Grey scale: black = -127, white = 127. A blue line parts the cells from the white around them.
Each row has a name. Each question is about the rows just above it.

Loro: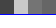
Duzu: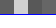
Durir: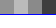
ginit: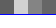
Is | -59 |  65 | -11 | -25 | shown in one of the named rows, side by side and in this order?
no
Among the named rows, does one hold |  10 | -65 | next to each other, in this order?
yes
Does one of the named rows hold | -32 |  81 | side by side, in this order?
yes

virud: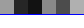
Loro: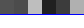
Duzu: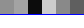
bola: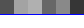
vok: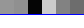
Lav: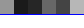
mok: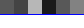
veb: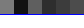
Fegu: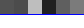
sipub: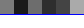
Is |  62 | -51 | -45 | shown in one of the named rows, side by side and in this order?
no
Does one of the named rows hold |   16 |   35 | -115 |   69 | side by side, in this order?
no
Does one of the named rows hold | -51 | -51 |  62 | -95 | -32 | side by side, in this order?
no
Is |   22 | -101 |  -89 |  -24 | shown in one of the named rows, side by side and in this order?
yes
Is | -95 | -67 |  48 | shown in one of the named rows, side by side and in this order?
yes

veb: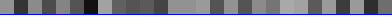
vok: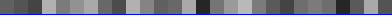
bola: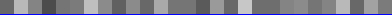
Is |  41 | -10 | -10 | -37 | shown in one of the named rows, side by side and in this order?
yes
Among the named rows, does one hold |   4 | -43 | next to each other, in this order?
yes

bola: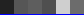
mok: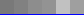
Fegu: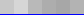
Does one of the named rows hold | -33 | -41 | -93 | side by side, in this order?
no
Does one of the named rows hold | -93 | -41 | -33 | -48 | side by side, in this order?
yes
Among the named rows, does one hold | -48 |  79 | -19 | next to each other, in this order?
yes
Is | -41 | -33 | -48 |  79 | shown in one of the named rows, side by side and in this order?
yes
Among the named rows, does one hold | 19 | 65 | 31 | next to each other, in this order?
yes
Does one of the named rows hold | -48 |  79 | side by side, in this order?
yes
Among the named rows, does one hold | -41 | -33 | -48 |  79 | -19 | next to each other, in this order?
yes

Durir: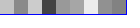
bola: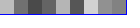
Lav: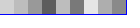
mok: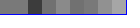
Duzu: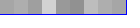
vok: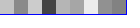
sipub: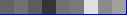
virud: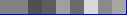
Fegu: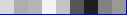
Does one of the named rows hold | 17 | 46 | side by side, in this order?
no
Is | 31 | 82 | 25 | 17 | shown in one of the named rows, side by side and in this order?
yes
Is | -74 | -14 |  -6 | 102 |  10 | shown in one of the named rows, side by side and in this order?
no

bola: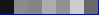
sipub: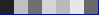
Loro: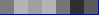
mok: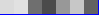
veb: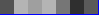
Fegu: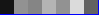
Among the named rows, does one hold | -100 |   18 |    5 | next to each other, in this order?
no
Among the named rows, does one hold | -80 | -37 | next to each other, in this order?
yes
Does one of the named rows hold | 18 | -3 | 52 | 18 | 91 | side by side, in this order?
no
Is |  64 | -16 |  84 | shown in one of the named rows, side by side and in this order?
yes
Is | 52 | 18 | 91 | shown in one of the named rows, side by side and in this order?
yes

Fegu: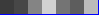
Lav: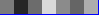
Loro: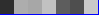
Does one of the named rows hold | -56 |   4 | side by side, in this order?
yes
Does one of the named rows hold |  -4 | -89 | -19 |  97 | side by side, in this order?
no
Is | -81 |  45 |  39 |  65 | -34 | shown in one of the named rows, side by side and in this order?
yes
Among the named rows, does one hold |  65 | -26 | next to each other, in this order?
no
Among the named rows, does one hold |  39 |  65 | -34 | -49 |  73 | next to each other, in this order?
yes

